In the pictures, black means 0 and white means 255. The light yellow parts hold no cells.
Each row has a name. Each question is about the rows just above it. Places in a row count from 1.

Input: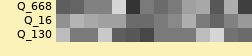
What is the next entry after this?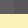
[71]
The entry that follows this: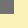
[107]
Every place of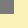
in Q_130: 2 3 8 9 10

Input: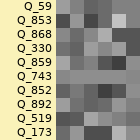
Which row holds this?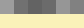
Q_892
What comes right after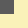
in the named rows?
[165]
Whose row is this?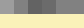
Q_59
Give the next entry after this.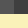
[142]
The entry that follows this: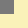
[99]
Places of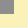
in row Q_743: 2 3 4 5

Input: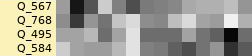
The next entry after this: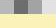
[109]
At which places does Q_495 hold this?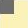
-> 4 7 8 9 14
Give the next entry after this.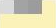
[240]

